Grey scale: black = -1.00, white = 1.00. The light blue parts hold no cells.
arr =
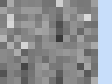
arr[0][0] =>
-0.20
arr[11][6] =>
0.19
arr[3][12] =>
-0.10
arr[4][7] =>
0.10
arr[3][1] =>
0.68
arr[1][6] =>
-0.05
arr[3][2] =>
0.10
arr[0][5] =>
0.04
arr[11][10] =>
0.08
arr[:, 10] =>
[-0.01, 0.15, 0.03, 0.14, 0.15, -0.09, 0.00, 0.14, 0.05, 0.10, 0.09, 0.08]
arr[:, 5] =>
[0.04, 0.19, -0.04, 0.03, 0.29, -0.09, -0.04, -0.03, 0.07, 0.16, 0.14, 0.08]
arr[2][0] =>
0.00
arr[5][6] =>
0.11
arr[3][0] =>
0.02
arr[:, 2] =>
[-0.03, 0.05, -0.04, 0.10, -0.09, 0.25, -0.02, 0.35, -0.08, 0.06, -0.08, 0.09]
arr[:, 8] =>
[0.62, -0.08, -0.15, -0.38, -0.29, -0.55, 0.07, 0.14, -0.07, -0.07, -0.27, -0.37]
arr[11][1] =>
0.03
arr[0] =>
[-0.20, 0.33, -0.03, 0.04, 0.02, 0.04, -0.09, -0.10, 0.62, 0.20, -0.01, -0.06, -0.05, 0.23]
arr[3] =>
[0.02, 0.68, 0.10, 0.24, 0.23, 0.03, 0.29, -0.05, -0.38, -0.06, 0.14, 0.07, -0.10, -0.12]
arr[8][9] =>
-0.03
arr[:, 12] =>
[-0.05, -0.04, 0.71, -0.10, 0.17, -0.06, 0.10, -0.21, 0.16, 0.30, -0.30, -0.14]
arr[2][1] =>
0.61
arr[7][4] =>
-0.06
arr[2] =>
[0.00, 0.61, -0.04, -0.01, 0.11, -0.04, 0.16, 0.00, -0.15, 0.24, 0.03, 0.27, 0.71, 0.07]
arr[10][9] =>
0.05
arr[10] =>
[-0.35, 0.02, -0.08, -0.22, -0.09, 0.14, 0.06, 0.10, -0.27, 0.05, 0.09, 0.16, -0.30, -0.06]
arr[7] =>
[0.08, 0.05, 0.35, -0.22, -0.06, -0.03, 0.00, 0.08, 0.14, 0.19, 0.14, 0.25, -0.21, -0.12]
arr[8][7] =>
0.09
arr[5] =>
[0.42, -0.08, 0.25, 0.04, 0.05, -0.09, 0.11, 0.00, -0.55, 0.16, -0.09, 0.27, -0.06, -0.06]

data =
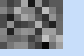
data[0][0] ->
-0.19
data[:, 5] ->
[0.15, -0.49, -0.30, 0.37, -0.58, -0.23, -0.53]
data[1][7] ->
-0.02
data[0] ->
[-0.19, -0.49, -0.33, 0.31, -0.83, 0.15, -0.52, -0.30, -0.30]
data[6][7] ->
-0.11
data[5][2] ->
-0.19
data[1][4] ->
0.03
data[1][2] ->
0.38
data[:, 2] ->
[-0.33, 0.38, -0.15, -0.55, 0.00, -0.19, 0.10]
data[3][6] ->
-0.43
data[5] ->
[-0.01, -0.18, -0.19, -0.10, -0.48, -0.23, 0.51, 0.11, 0.42]
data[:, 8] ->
[-0.30, -0.32, -0.20, -0.17, -0.17, 0.42, 0.24]
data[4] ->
[0.06, -0.74, 0.00, 0.15, 0.10, -0.58, 0.24, 0.25, -0.17]
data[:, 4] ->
[-0.83, 0.03, 0.11, -0.33, 0.10, -0.48, -0.29]
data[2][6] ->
-0.62

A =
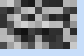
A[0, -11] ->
0.44
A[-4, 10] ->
0.16
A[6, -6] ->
0.47
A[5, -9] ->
-0.05
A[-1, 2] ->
0.55
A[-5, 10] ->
0.49
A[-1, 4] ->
-0.36
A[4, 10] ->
-0.67
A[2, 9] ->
-0.75
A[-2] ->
[0.45, 0.50, -0.05, -0.73, -0.61, 0.26, -0.61, -0.65, -0.53, 0.40, 0.32]
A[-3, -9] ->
-0.77
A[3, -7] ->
0.44
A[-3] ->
[0.43, -0.25, -0.77, -0.87, -0.50, -0.63, -0.82, -0.63, -0.64, 0.42, -0.67]
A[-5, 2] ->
0.56
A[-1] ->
[-0.40, 0.25, 0.55, 0.02, -0.36, 0.47, 0.14, -0.54, -0.51, -0.69, 0.57]
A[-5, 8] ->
-0.60
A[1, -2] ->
-0.41
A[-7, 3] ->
-0.72
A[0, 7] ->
-0.67
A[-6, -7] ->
0.53
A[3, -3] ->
0.46

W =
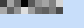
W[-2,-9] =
-0.53
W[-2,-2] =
0.03
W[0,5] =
0.14
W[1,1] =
-0.22
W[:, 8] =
[0.66, -0.41]

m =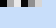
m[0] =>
-0.98
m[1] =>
0.36
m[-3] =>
-0.92

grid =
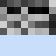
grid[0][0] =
-0.62
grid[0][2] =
-0.24
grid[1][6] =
-0.98
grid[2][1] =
0.37
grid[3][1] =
-0.13
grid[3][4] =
-0.04
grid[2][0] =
0.03
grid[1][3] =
0.40
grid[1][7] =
0.16
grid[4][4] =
0.53
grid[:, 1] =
[-0.38, -0.92, 0.37, -0.13, 0.58]
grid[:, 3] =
[-0.53, 0.40, -0.02, 0.58, -0.33]
